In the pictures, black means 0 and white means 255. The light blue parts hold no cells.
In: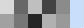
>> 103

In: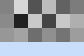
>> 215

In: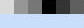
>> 150

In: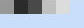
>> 43

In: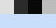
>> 43

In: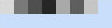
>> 121

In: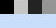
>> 197

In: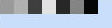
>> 176

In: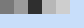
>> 155

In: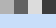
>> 98
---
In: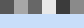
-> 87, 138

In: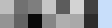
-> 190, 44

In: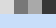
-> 219, 55

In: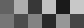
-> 98, 69

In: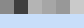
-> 137, 202

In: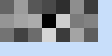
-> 100, 93
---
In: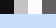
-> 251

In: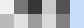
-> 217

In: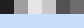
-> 82

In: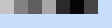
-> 5

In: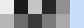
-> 124

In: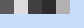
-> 44

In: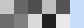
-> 33

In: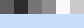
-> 248

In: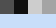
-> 205
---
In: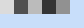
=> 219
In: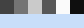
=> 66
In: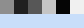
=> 142
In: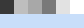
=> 56
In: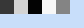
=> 55
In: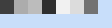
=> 62
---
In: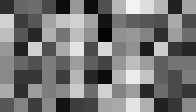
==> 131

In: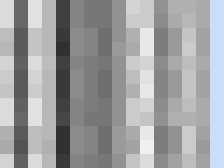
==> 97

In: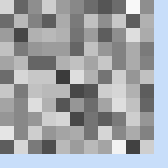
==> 214

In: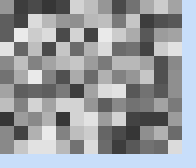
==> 198

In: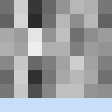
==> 198

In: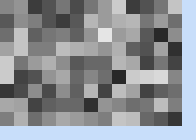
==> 176

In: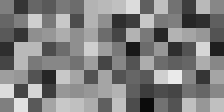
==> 226

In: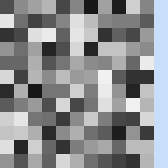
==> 85
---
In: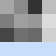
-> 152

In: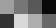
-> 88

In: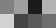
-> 27

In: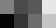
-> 88

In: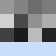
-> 145

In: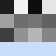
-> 117
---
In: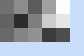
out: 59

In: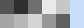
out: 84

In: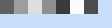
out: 77

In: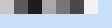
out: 72

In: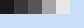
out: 57

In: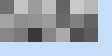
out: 78

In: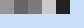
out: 102

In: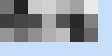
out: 41

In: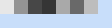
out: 71

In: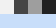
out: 69
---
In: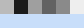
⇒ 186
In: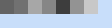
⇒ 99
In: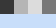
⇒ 55
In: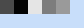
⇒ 74
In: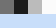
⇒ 113
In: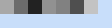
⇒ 168
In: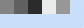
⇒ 131
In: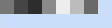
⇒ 118
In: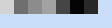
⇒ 211
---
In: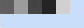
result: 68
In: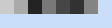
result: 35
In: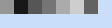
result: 86
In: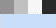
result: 246
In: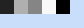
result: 133
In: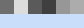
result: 90
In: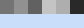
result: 97
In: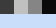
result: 133
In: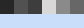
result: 61
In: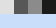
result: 139
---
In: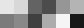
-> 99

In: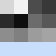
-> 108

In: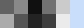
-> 16

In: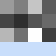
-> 84

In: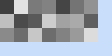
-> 89

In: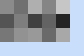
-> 64

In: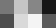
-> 134
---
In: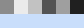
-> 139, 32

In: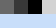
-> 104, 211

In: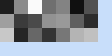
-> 30, 192

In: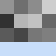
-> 148, 127

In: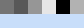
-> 116, 178

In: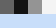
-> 99, 244

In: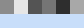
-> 139, 168

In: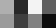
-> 175, 12
